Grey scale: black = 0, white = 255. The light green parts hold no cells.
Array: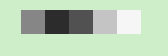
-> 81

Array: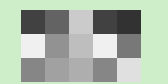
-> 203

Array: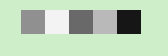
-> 105

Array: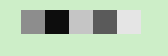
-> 197

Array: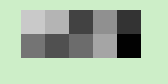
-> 66

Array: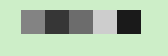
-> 108

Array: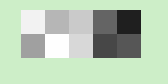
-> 202
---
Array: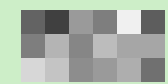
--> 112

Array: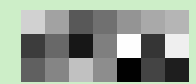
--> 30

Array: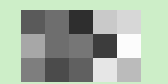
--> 187

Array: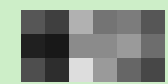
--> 71

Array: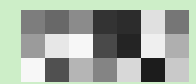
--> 201

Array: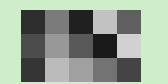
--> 68

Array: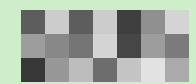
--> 170

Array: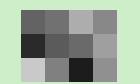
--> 144

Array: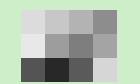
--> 214
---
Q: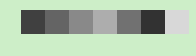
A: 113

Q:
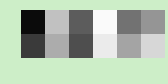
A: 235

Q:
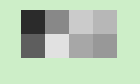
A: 225

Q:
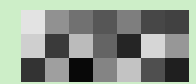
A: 195

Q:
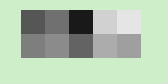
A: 99

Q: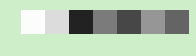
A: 71

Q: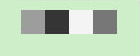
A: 53
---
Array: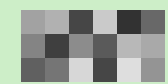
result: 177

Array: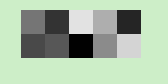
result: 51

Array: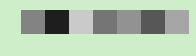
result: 30

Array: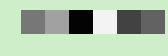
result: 161

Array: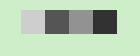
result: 85

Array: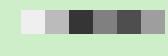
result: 187
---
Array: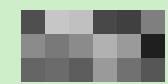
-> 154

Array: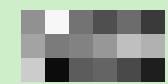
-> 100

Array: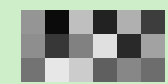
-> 95

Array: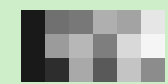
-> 89

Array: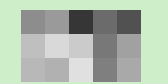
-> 224

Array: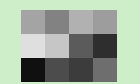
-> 76
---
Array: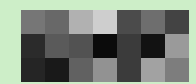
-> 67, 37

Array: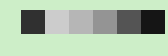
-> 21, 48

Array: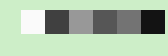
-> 19, 250

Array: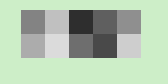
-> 143, 172

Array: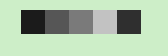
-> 47, 27

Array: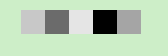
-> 165, 200
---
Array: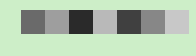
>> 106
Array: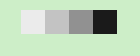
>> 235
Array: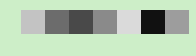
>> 195
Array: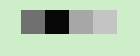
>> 112
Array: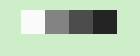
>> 250
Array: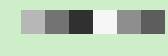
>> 183
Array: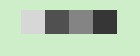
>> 215
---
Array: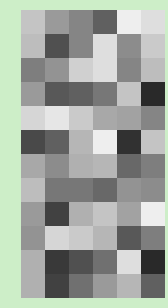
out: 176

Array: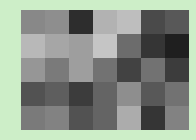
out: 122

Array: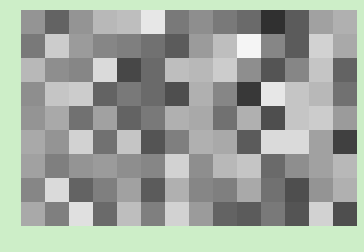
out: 169

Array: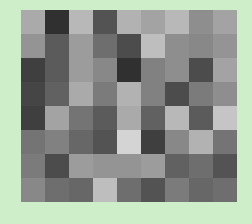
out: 136

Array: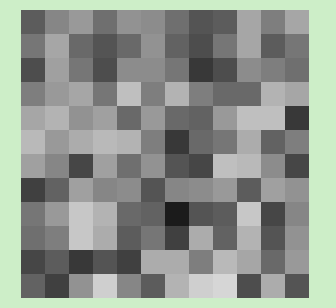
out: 98
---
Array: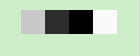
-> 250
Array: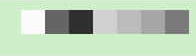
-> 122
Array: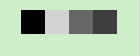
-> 62
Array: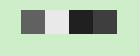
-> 62
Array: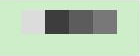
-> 120
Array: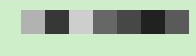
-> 90
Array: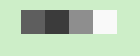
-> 249
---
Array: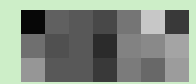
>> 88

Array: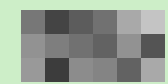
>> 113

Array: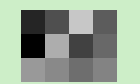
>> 65

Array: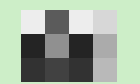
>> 36

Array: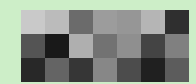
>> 175

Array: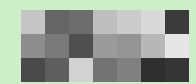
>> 80
